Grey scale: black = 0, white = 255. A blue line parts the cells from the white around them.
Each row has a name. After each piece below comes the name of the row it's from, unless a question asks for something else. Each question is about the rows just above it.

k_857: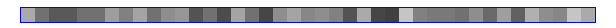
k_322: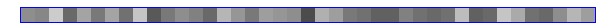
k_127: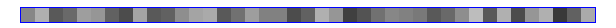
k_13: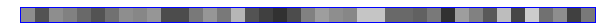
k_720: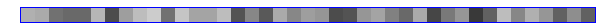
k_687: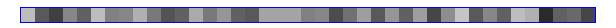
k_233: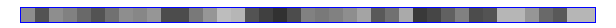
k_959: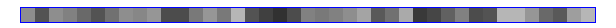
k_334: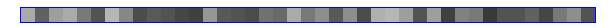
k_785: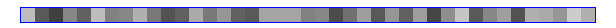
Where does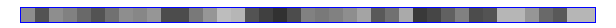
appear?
k_233
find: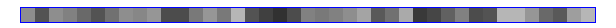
k_959

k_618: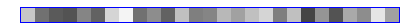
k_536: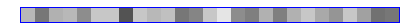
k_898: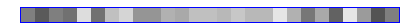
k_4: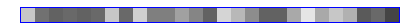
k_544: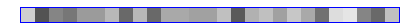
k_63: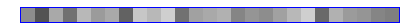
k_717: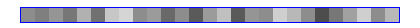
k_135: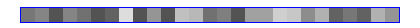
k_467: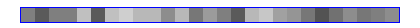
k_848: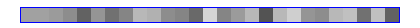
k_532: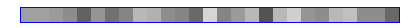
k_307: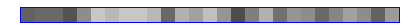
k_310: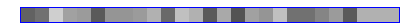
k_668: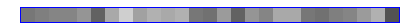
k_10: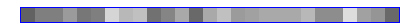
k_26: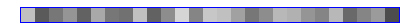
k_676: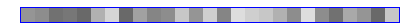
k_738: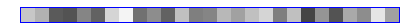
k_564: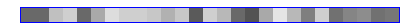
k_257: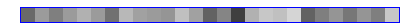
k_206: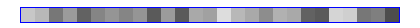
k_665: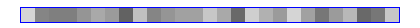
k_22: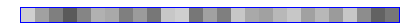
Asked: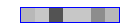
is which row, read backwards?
k_536
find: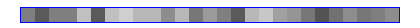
k_467
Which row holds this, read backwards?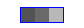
k_564
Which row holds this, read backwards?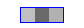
k_310
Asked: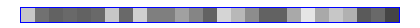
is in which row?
k_4
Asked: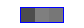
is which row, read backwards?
k_206
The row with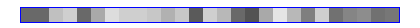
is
k_564

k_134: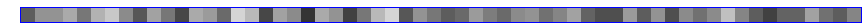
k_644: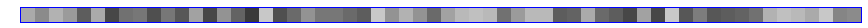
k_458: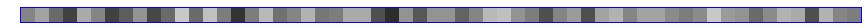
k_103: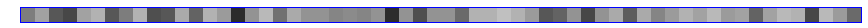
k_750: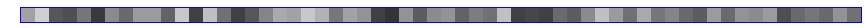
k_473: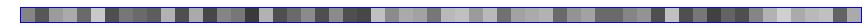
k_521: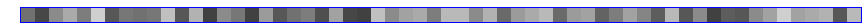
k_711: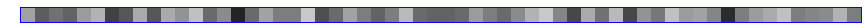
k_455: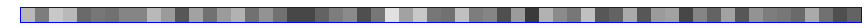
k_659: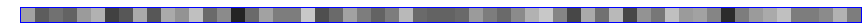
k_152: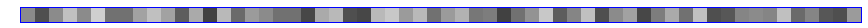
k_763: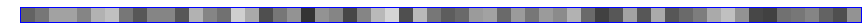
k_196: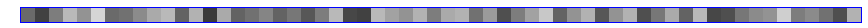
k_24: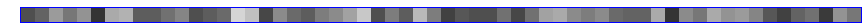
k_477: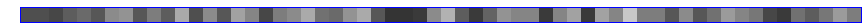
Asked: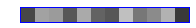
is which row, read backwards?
k_455
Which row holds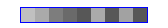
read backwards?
k_763

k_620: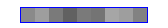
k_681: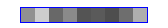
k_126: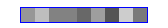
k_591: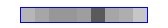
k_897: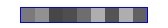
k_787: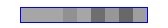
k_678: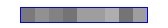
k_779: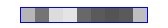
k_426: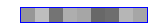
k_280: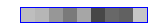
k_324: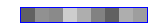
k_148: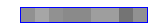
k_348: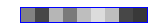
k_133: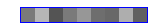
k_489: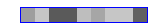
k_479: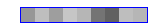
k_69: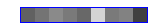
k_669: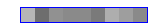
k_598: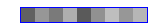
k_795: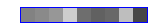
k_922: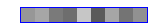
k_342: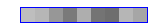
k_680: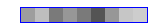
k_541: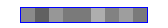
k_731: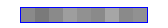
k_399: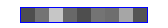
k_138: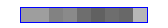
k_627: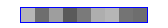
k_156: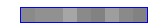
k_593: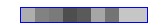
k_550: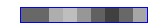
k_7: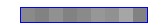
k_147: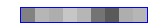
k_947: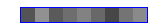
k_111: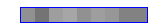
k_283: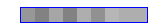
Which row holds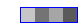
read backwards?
k_593
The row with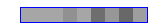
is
k_787

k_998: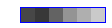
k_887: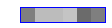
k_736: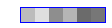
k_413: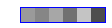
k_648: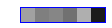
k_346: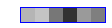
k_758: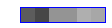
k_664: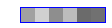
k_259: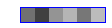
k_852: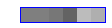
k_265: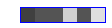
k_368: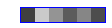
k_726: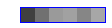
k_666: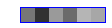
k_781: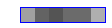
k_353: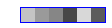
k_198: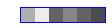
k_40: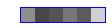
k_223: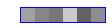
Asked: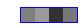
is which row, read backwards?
k_346
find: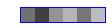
k_259

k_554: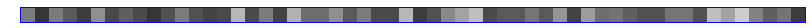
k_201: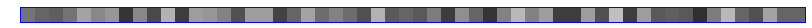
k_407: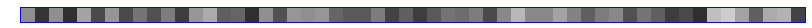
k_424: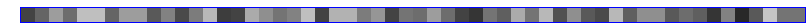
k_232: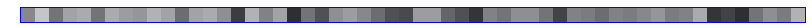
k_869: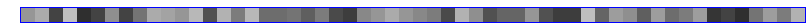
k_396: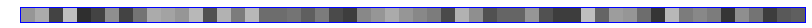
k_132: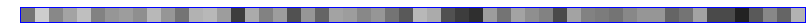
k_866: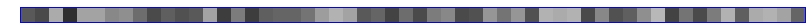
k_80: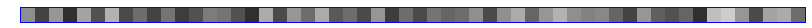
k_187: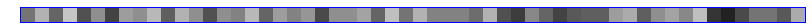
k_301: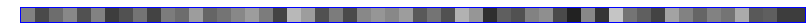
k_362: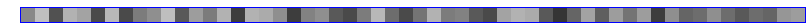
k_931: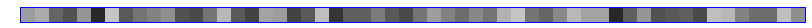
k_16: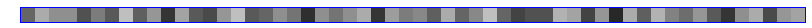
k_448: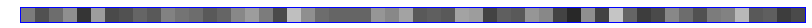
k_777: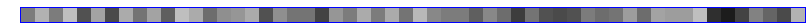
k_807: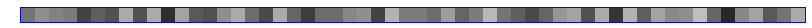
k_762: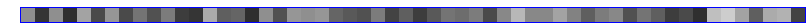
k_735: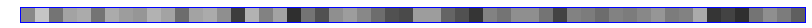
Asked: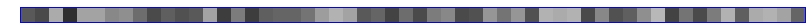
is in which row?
k_866
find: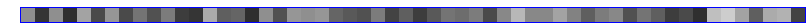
k_762
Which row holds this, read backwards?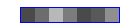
k_362
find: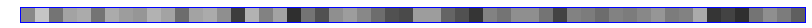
k_735
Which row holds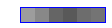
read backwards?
k_448

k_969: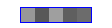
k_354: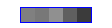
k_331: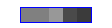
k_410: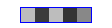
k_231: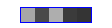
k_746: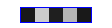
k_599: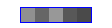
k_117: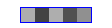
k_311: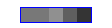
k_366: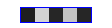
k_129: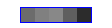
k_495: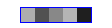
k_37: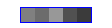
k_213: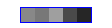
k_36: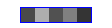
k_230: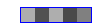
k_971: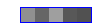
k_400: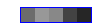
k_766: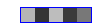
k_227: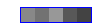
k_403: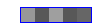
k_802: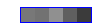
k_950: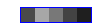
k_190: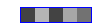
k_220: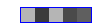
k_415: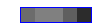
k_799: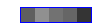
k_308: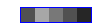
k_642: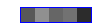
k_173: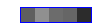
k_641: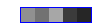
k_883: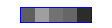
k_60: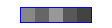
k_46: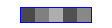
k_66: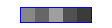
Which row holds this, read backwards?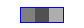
k_36
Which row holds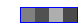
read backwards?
k_36
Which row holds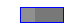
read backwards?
k_311

